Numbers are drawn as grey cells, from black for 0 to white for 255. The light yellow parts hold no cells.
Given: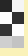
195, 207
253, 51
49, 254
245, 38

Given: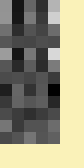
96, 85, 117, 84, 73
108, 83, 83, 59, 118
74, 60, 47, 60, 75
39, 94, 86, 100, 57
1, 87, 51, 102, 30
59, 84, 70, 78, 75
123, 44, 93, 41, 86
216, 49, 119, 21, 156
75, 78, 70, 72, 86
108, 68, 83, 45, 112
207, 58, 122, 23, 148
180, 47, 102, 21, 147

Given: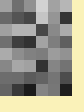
30, 119, 132, 27, 57, 100
76, 117, 99, 91, 108, 109
115, 133, 50, 161, 167, 135
146, 156, 125, 129, 142, 171
95, 126, 163, 50, 62, 112
171, 137, 71, 179, 179, 160
53, 149, 197, 70, 84, 105
182, 162, 210, 145, 111, 161

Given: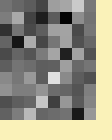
151, 25, 114, 108, 102, 185, 125, 97
132, 90, 151, 63, 198, 102, 94, 79
127, 84, 101, 108, 148, 126, 126, 146
80, 93, 138, 224, 93, 153, 119, 137
117, 105, 159, 96, 94, 109, 116, 94
82, 162, 32, 165, 123, 85, 101, 74
103, 81, 162, 118, 71, 172, 21, 100
118, 74, 163, 161, 94, 73, 116, 49
114, 141, 3, 92, 30, 67, 169, 125
120, 202, 166, 158, 69, 92, 103, 115

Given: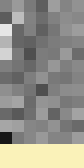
156, 132, 132, 153, 135, 121, 23
106, 117, 146, 130, 134, 160, 166
163, 137, 99, 156, 111, 89, 105
126, 120, 144, 148, 107, 164, 156
142, 140, 127, 79, 116, 129, 143
131, 117, 121, 146, 126, 97, 107
137, 127, 151, 124, 103, 116, 127
108, 154, 121, 124, 79, 123, 211
133, 128, 124, 113, 97, 102, 180
157, 145, 118, 96, 128, 103, 230
136, 141, 129, 109, 130, 189, 92
146, 132, 158, 94, 122, 154, 131

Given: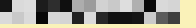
62, 91, 202, 22, 18, 17, 39, 218, 32, 212, 215, 7, 218, 201, 218
213, 217, 9, 176, 222, 201, 210, 156, 173, 15, 46, 28, 221, 218, 21

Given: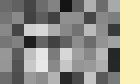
121, 89, 195, 73, 39, 179, 140, 153, 77, 108
39, 174, 153, 150, 198, 137, 232, 200, 83, 150
38, 183, 137, 160, 215, 123, 230, 192, 91, 151
161, 147, 108, 141, 97, 65, 101, 29, 129, 118
57, 141, 187, 114, 136, 172, 216, 208, 69, 137
126, 136, 70, 143, 144, 65, 93, 66, 138, 117
169, 108, 176, 93, 20, 131, 108, 69, 97, 107

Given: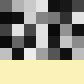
188, 15, 85, 159, 236, 18, 192
139, 197, 26, 224, 25, 101, 10
17, 147, 10, 225, 72, 226, 65
225, 49, 120, 132, 207, 17, 11
68, 24, 16, 227, 202, 179, 99
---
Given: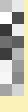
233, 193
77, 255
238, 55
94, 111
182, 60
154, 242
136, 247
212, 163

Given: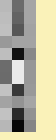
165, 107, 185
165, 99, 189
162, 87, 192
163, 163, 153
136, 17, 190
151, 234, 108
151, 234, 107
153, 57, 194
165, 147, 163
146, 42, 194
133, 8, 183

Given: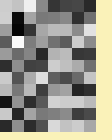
41, 71, 68, 53, 136, 239, 195, 205
112, 48, 136, 124, 121, 164, 11, 207
226, 139, 185, 186, 167, 53, 5, 157
139, 205, 91, 113, 158, 125, 251, 91
58, 55, 187, 179, 40, 133, 107, 155
111, 171, 191, 205, 68, 65, 142, 46
196, 106, 75, 95, 222, 171, 84, 202
47, 36, 162, 152, 62, 185, 120, 184
186, 205, 204, 210, 89, 45, 146, 19
74, 61, 139, 127, 121, 164, 37, 201
167, 204, 194, 217, 81, 44, 143, 41

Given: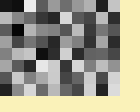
196, 32, 177, 152, 110, 154, 92, 236, 15, 22
45, 187, 70, 89, 216, 38, 55, 106, 135, 186
85, 118, 58, 187, 85, 129, 137, 180, 5, 91
43, 165, 50, 128, 157, 39, 83, 117, 70, 160
71, 101, 98, 43, 208, 45, 15, 197, 185, 129
146, 189, 127, 213, 53, 204, 231, 40, 91, 166
211, 75, 203, 101, 69, 203, 169, 129, 200, 85
219, 35, 208, 71, 102, 185, 106, 214, 138, 33

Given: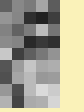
92, 166, 123, 136, 97
62, 33, 47, 134, 149
117, 188, 124, 98, 130
47, 57, 41, 132, 139
147, 120, 95, 63, 200
174, 168, 197, 156, 85
156, 152, 186, 165, 80
203, 218, 186, 78, 151
213, 175, 170, 68, 178

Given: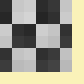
197, 55, 44, 205, 199, 46
203, 48, 37, 212, 205, 39
50, 196, 206, 41, 48, 204
58, 188, 197, 51, 57, 195
193, 58, 48, 201, 195, 50
184, 67, 58, 191, 186, 60
